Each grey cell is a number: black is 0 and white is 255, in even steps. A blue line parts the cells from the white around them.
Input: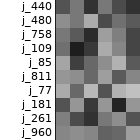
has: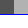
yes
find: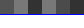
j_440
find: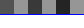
j_181
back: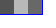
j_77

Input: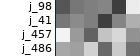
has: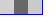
yes
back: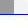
j_457
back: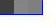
j_98
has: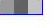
yes

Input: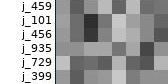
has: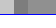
yes
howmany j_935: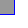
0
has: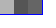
no

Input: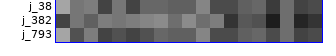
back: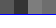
j_382
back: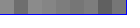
j_382
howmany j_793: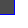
4

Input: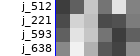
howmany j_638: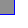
1
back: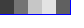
j_593
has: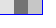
no

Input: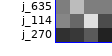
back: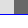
j_114
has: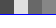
no
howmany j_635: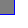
3
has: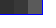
yes
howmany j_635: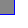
0

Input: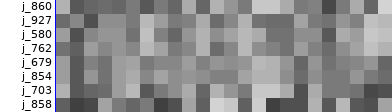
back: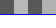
j_858
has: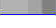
no
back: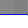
j_679
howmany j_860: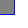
1
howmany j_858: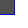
4
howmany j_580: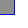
3
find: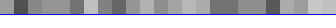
j_580

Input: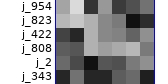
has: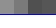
no
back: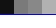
j_823
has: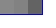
yes
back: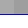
j_808
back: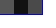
j_2
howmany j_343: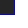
3
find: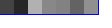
j_422

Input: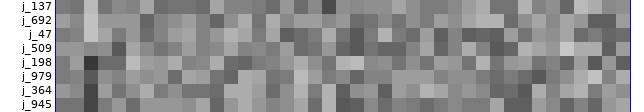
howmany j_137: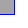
3
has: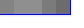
yes

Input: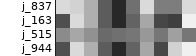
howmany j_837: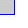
0
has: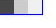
no
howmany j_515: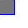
3
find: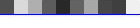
j_163
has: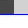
yes

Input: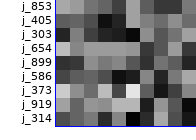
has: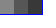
no
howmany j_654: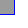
4
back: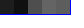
j_586

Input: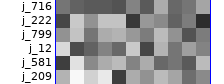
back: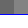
j_12
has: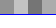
yes
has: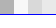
no
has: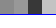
no
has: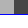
no
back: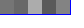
j_716

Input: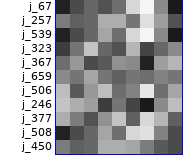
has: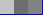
no
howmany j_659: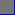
4

